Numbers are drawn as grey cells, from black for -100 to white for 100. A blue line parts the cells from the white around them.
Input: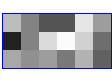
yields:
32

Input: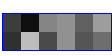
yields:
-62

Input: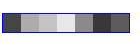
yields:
-46

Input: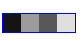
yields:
-84

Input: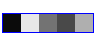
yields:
-91

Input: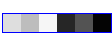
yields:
74

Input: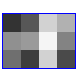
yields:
-13

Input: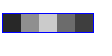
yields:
-69
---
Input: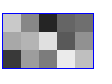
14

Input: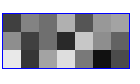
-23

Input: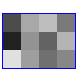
41

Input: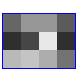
-63

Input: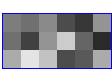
-67

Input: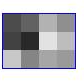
48

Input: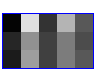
-40
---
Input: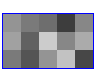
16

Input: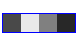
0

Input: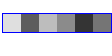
48

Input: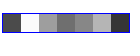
24

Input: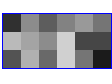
-18

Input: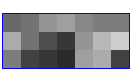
-57

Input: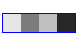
50

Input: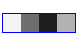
-76

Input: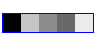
10
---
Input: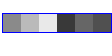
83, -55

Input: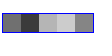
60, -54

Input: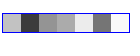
95, -53

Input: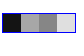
75, -84

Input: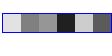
77, -75

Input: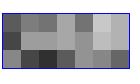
57, -62

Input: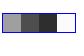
97, -64

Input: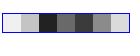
88, -73
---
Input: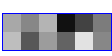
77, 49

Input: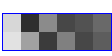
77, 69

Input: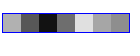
76, 39

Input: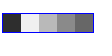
88, 45

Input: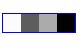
97, 34

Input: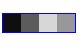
69, 19

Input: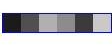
58, 38

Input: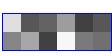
94, 75

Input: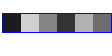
63, 39
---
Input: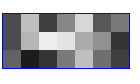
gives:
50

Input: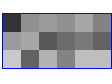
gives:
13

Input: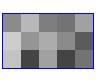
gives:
44

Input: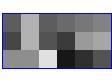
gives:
40

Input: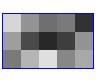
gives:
15

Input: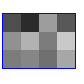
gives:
-66

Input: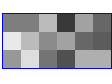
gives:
-1

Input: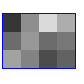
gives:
11
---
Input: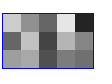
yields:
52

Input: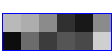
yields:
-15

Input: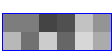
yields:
-11

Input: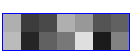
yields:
-71

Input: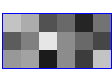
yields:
0

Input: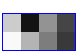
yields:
41
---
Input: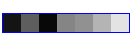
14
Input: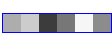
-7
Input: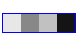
7
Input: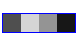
67
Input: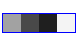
-43
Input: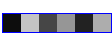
18
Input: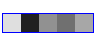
14
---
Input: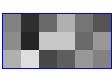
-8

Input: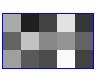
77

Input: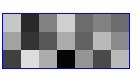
1

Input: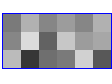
5

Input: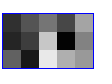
-44

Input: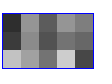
17

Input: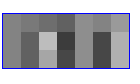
3

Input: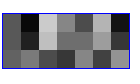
41

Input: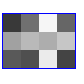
93
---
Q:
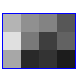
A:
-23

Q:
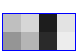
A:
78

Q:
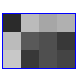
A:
-56

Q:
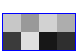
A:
36

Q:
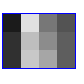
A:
-26

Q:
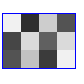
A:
71
